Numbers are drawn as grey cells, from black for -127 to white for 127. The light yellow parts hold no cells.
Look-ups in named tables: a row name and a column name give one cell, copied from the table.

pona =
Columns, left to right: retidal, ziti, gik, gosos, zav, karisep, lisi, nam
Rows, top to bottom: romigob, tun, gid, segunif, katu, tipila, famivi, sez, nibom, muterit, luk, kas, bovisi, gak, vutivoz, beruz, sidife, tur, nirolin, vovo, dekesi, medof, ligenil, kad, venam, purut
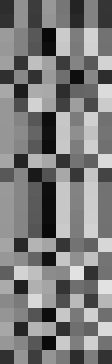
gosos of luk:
-114
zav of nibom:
71
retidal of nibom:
23
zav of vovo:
9
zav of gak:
71
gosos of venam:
-117
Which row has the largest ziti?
vovo

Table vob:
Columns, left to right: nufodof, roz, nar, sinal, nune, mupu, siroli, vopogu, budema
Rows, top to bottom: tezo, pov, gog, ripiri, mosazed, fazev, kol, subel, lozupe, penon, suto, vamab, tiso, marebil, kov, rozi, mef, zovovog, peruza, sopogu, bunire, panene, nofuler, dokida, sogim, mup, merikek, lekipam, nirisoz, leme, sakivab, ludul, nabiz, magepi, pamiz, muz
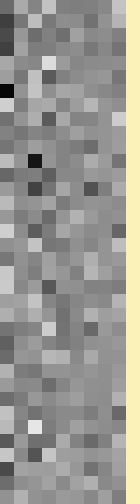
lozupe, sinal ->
-36
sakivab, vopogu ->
13
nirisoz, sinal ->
10
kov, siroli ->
19
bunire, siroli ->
2
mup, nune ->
49
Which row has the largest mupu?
rozi

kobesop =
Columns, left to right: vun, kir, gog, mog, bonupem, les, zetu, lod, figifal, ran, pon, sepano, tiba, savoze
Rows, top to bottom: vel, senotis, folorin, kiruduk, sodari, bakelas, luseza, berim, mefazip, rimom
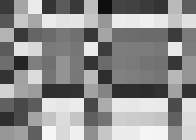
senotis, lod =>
23
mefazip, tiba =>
-31
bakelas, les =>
-7
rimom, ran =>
108
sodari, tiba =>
-73
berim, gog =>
-35
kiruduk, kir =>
98
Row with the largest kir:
kiruduk

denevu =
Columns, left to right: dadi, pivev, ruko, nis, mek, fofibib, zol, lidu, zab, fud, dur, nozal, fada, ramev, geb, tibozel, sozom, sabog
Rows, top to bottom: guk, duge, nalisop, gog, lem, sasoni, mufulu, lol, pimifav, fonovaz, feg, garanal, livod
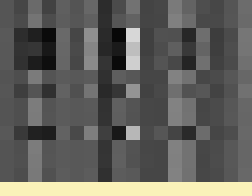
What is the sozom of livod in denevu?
-40
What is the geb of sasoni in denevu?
-56
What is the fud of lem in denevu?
79
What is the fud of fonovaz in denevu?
55
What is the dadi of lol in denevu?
-43
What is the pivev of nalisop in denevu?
-82
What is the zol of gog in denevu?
5
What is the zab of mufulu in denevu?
-73
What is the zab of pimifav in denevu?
-32
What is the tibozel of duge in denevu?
-54

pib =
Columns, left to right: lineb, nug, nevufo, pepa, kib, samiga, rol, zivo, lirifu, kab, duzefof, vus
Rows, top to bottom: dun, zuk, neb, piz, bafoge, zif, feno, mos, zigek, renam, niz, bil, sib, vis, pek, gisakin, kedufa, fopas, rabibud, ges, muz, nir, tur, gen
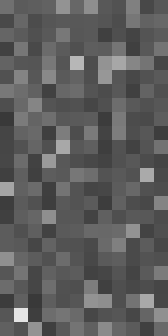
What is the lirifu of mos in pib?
-18
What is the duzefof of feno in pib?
-28
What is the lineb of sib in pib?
-63
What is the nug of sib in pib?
-32
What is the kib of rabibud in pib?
-19
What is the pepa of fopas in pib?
-28
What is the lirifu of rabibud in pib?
-33
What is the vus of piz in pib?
-11
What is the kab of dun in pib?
0
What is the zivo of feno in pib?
-51
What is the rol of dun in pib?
14
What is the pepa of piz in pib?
-20
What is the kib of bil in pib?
-39
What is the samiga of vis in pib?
-44
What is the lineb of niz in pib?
-57
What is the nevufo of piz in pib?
-54

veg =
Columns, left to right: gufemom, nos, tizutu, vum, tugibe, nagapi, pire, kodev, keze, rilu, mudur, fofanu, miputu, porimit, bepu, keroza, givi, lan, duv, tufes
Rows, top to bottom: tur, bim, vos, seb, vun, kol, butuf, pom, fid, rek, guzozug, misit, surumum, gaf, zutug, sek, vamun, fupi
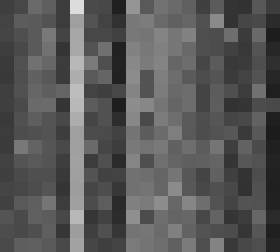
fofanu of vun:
4
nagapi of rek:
31
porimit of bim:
-25
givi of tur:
-75
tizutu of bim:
-37
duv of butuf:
-14
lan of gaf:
-77
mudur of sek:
-51
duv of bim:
-54
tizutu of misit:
-38
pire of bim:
-45
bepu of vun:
-57
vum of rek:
-44
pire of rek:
-51
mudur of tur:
-38
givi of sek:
-74
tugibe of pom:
-74
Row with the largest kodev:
seb

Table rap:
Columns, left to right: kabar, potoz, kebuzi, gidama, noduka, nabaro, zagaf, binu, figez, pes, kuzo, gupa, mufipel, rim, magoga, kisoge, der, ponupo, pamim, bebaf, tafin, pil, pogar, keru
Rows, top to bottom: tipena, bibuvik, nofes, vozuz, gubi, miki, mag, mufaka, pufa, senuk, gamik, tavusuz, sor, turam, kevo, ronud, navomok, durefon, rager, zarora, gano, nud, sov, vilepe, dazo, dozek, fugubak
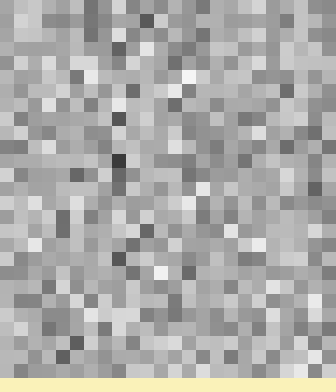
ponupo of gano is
59
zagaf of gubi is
87
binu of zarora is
48
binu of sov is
75
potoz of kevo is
61
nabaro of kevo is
94
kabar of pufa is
75
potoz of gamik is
-1
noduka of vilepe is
12
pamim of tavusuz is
47
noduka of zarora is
66
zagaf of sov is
100
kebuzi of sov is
43
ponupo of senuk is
52
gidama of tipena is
49

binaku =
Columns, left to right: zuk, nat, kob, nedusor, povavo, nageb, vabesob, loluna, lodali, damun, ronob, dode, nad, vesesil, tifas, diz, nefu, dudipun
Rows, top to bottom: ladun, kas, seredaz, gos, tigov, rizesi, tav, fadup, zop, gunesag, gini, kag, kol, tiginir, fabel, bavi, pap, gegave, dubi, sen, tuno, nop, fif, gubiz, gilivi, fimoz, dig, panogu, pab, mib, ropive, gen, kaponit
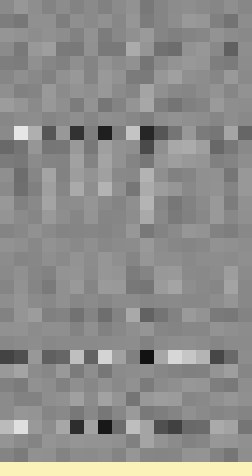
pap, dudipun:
8
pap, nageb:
5
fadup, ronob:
39
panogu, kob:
17
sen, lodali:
20
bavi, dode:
9
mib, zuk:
11
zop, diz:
6
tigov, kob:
16
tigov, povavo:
1
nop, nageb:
7
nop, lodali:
12
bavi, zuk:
20
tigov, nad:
19
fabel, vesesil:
2
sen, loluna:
22
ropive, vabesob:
34
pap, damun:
23
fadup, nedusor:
24
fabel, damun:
15

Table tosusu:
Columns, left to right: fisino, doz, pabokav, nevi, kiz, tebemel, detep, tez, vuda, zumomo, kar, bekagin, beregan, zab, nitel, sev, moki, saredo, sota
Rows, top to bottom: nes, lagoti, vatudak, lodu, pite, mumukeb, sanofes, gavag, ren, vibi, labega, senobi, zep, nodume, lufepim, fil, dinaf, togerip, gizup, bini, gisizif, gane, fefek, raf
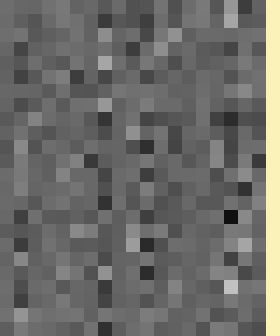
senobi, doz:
-5
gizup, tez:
-52
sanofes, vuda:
-10
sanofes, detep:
-43
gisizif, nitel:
-32
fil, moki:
-111
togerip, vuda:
-31
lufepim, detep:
-25
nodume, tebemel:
-11
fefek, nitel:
-13
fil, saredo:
9
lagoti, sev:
-27
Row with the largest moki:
gisizif

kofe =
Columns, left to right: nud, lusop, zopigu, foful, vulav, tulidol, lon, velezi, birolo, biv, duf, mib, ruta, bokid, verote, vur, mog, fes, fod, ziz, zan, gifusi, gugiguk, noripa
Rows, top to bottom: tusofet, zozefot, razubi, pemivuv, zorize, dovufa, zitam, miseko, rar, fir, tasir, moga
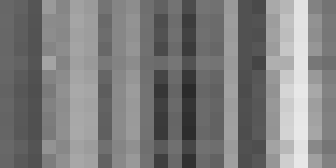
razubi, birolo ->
7
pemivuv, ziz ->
28
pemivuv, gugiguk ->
22
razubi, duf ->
-15
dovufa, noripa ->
-2
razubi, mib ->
-45
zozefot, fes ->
-46
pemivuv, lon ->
30
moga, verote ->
-20
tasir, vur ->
-17
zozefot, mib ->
-49
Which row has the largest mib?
zorize

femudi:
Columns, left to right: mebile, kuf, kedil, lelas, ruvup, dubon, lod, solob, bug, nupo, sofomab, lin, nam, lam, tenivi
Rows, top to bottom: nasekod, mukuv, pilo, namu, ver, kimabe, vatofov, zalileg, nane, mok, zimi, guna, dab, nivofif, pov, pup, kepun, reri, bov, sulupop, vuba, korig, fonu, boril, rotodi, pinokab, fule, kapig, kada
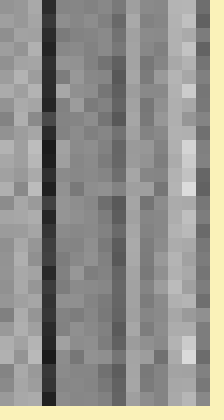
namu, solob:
10
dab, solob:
5
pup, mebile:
37
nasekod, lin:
8
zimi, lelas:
-100
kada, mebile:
26
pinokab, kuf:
20
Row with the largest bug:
nivofif

